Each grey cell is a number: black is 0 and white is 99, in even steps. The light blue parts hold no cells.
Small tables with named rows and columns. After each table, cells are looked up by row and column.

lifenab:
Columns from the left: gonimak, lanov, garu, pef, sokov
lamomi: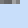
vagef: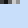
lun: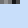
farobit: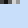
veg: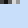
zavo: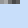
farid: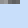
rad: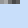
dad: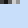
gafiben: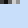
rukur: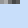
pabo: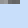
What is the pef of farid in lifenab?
37
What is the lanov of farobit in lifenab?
7
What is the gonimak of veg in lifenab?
26
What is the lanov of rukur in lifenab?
67
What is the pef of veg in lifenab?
84
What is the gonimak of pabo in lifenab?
57

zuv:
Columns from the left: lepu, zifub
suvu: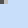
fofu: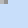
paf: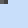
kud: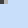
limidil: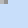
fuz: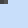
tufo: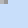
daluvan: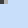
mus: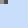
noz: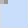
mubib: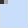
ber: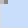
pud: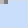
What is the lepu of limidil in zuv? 72
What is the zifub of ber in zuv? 52
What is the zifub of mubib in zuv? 67
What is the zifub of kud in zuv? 71
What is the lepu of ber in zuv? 73
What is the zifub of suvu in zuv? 75
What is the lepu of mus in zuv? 58
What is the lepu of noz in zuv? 71
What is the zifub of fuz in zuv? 33
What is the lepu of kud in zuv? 25
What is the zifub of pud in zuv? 48
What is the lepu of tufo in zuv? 71

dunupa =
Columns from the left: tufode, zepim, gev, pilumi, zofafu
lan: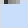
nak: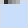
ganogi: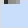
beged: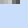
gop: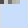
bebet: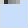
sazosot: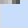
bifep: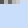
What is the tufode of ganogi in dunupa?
84
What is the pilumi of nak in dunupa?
60
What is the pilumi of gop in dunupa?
69
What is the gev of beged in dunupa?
78
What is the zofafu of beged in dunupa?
33
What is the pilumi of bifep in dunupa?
71
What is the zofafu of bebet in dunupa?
66
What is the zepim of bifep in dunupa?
72
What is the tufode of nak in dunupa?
80
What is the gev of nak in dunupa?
49
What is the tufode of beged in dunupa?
66
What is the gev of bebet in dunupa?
52
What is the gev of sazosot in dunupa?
78

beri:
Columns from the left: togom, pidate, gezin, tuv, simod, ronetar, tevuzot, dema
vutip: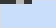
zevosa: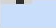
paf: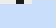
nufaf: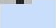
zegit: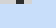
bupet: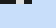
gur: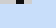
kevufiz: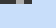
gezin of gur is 80
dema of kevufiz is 21
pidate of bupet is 10
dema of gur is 80
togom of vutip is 21
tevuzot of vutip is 21
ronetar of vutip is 71
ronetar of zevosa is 19
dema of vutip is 21
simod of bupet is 86
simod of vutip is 71

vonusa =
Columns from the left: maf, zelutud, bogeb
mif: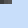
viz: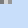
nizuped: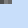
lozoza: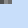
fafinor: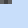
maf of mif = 24
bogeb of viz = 59
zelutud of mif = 32
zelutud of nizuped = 49
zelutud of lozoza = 54
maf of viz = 48
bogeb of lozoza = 43
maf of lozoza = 32
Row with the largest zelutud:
viz

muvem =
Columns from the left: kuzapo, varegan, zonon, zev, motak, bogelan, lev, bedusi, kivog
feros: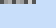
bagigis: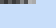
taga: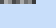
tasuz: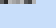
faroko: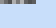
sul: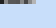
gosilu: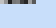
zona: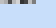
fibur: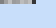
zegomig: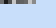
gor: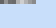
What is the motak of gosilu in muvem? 48
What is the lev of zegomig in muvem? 41
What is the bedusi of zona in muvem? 74
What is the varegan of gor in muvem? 58
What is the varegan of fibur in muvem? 63
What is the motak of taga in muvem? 39
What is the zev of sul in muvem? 34
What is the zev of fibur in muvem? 60
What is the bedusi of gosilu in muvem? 62
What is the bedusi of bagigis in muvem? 70
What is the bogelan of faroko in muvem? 69
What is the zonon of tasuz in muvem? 71
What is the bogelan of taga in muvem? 65
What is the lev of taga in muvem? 43
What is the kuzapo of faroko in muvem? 56
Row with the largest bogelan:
gor

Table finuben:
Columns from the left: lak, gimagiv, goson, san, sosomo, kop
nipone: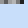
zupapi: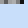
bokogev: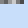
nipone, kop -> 13
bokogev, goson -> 60
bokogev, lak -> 51
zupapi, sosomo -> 49
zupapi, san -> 67
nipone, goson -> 62

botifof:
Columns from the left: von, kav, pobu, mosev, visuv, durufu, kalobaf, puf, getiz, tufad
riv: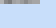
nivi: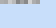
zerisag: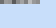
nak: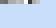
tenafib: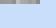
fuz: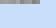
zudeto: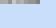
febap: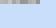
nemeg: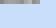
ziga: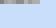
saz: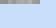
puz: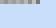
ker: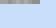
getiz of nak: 66
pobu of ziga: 67
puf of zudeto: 58
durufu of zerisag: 63
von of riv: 70
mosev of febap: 64
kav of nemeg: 61
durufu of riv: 60
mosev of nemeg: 62
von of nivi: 68
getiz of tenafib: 64
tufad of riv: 64
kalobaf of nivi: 53
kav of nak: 43
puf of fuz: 61
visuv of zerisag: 54
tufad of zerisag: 55
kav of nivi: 66
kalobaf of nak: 98
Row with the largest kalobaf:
nak

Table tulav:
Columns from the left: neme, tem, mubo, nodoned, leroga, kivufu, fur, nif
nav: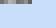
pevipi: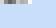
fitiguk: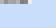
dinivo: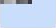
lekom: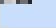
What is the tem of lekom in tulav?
76
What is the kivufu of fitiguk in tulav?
49
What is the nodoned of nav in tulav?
64
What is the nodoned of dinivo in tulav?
73
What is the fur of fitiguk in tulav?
52
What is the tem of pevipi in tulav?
53
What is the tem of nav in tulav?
56
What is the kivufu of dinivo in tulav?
41
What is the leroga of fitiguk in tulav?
69
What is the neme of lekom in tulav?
40
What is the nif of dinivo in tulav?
23
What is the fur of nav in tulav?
56
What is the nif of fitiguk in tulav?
92
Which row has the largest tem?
lekom

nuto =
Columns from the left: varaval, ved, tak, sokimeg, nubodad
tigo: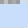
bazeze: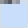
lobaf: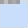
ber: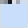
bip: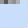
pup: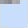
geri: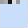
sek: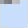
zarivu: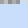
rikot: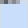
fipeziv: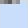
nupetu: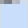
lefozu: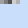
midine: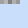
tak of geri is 9
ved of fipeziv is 47
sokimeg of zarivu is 67
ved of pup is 57
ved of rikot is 37
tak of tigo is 61
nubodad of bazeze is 59
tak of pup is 53
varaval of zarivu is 63
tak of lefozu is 32
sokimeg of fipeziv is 66
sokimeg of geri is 87
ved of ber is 54
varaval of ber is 62
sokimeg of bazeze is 66
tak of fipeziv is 35

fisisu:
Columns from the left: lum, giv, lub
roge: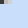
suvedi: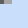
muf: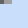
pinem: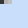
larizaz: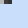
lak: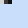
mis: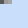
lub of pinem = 75
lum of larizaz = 72
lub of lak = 7
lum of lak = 83
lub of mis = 65
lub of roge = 81
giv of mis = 61
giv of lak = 22
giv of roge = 74
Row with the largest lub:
roge

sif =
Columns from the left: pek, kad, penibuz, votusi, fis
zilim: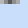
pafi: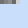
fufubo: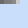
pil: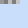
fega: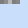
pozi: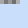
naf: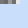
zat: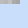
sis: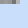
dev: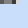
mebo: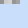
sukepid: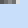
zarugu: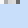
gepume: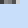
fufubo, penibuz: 49
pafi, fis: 81
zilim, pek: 71
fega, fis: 52
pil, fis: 76
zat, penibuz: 75
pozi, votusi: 43
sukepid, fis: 87
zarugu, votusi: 85
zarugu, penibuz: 83
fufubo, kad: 48

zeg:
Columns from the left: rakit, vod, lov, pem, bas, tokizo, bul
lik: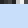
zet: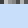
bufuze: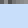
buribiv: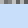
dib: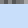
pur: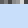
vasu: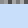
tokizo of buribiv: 70
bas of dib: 44
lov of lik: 27
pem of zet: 51
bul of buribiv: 36
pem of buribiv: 75
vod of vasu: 62
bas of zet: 30
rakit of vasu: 54
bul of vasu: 34
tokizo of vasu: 66
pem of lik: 13
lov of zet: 58
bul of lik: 29
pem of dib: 33
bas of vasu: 47
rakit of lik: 14
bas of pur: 59
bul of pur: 27

